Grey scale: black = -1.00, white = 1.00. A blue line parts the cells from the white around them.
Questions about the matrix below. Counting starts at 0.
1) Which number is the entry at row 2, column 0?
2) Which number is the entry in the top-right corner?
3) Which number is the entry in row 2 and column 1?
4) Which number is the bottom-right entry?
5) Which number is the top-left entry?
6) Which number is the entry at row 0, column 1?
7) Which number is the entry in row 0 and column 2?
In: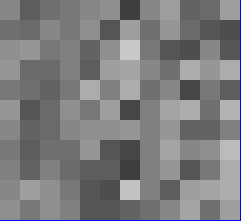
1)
0.12
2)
0.24
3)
0.18
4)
0.24
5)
0.06
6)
-0.27
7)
-0.12

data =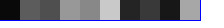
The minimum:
-0.93
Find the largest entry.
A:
0.58

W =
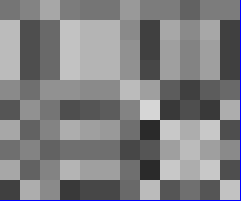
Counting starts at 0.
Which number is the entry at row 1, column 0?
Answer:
0.47
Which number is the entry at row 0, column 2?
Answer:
0.31
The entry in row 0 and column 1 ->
0.03
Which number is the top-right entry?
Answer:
-0.03
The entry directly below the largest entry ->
-0.67
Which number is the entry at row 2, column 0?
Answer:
0.47
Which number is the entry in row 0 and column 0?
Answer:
-0.08
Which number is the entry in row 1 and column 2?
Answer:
-0.18
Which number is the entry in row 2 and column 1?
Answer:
-0.39
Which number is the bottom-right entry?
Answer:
0.52
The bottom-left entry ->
-0.50
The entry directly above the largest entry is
0.25
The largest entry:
0.68
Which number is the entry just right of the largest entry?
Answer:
-0.55
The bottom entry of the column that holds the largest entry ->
0.47
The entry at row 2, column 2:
-0.18

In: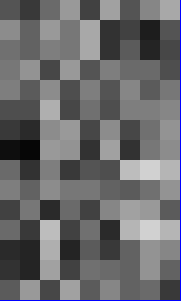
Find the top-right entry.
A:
0.32
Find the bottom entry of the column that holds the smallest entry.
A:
0.20
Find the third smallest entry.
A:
-0.77
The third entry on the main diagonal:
-0.01
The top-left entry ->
-0.34
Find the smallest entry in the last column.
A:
-0.55
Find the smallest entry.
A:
-0.95
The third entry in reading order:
-0.17
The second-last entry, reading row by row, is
-0.17
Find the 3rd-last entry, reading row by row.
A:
-0.23
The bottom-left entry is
-0.29
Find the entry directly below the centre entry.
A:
-0.34
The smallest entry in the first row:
-0.55
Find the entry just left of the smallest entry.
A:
-0.89
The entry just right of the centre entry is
0.26
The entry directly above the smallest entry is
-0.67
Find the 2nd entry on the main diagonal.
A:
-0.23
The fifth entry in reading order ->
-0.49
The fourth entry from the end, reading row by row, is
0.05
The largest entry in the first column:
0.10

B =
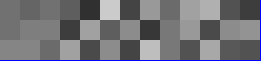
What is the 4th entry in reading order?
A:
-0.26
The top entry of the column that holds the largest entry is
0.59
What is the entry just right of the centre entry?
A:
-0.57
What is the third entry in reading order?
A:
-0.11
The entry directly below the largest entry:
-0.26
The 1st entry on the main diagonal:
-0.11
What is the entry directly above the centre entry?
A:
-0.47
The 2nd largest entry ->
0.49
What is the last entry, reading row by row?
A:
-0.36
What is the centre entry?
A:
0.10
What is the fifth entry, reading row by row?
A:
-0.62
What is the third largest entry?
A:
0.38
